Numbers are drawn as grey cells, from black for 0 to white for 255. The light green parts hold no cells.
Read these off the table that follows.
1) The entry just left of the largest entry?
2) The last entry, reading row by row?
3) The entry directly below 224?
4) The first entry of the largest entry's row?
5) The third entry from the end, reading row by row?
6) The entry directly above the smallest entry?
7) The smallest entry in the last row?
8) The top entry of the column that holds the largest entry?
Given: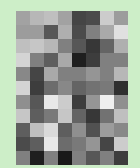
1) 149
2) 61
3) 175
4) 143
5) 87
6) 108
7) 25
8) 204

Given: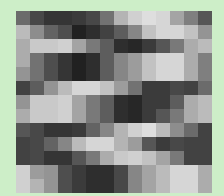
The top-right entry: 86
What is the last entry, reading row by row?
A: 172
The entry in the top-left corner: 107
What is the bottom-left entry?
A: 208
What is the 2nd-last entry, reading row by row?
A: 214
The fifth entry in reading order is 59
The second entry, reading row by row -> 72
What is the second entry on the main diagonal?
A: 141
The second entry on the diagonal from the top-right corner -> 194
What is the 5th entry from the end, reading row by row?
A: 164
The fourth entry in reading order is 53

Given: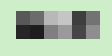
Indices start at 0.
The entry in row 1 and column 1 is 29
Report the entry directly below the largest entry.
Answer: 154
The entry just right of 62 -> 115
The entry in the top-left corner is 88

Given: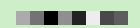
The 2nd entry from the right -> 73
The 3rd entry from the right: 237
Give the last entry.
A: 93

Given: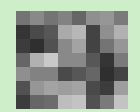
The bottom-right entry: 195
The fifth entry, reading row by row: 102
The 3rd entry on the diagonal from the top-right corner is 67
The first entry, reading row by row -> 116
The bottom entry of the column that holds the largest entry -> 108
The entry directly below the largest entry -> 130
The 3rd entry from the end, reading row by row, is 81
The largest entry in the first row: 150
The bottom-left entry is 60
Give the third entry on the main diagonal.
81
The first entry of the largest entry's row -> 102
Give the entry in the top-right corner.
122
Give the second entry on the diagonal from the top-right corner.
143

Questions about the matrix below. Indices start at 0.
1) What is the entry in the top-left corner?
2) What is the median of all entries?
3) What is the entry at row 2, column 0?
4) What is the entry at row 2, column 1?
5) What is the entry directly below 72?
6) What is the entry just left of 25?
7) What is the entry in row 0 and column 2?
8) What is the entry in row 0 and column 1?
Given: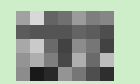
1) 161
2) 112
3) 168
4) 202
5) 148
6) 140
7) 100
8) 216

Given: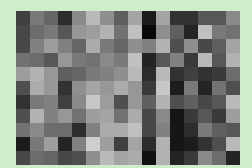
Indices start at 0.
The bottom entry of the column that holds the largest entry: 143
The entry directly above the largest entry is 129
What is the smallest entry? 9
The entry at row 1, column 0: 72
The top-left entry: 64
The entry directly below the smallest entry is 129
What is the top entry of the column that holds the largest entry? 185
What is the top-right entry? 137
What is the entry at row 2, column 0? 72
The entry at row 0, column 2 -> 101
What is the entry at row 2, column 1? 129
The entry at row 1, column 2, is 121
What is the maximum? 206
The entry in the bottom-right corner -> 36
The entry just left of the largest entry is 129
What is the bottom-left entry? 72
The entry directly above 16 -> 44
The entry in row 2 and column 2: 157
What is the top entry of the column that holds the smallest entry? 28
